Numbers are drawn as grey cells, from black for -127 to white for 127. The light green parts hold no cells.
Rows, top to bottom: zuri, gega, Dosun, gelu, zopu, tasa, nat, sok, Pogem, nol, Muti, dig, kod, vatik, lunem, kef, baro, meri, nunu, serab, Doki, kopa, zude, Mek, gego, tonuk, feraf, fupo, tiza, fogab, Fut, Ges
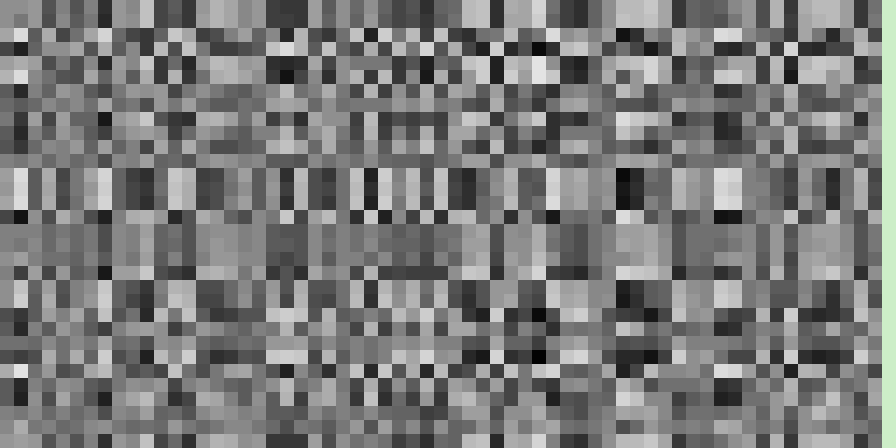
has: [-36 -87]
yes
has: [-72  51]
yes

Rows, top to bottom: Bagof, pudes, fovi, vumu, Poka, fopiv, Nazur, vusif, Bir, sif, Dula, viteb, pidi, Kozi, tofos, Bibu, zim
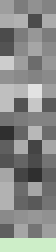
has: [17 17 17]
no
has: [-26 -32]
no
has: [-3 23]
yes
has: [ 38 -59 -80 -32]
yes
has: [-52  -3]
yes

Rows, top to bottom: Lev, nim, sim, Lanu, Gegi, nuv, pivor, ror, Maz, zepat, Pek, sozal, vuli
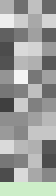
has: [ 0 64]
yes
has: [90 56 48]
yes
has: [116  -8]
yes
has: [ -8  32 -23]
no
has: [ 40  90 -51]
no

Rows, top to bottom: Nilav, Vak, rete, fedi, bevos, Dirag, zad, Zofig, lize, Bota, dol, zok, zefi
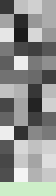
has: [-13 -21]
yes
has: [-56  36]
yes
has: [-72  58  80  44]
no
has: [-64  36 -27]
no
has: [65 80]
yes
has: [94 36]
no
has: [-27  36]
yes

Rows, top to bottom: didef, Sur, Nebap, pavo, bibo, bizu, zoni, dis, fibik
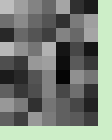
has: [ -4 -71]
no
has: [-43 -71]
no
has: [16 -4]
no
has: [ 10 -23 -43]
yes
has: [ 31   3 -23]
yes
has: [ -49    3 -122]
no

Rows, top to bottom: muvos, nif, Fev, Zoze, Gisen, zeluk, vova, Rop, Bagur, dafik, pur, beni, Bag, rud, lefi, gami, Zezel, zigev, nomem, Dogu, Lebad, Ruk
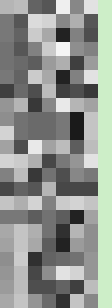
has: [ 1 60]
yes
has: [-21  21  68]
no
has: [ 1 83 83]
no
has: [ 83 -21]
no

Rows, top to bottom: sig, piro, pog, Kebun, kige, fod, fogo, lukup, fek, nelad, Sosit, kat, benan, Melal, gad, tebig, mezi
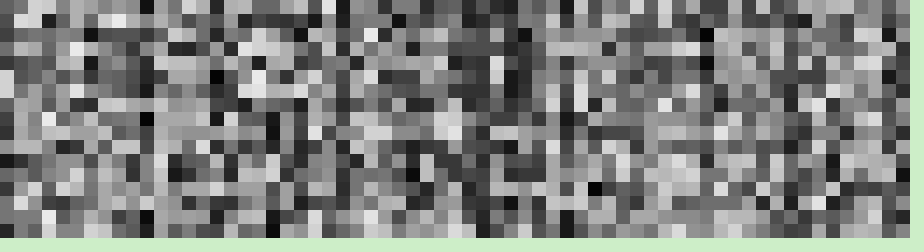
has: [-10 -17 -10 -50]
yes
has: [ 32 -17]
yes

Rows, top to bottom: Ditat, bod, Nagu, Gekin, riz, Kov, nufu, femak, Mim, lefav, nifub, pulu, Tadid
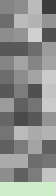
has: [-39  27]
no
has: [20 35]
no

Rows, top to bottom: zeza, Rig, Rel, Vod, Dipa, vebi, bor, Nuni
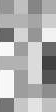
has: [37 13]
yes
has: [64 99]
no
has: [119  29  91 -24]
yes
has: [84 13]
no
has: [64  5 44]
yes

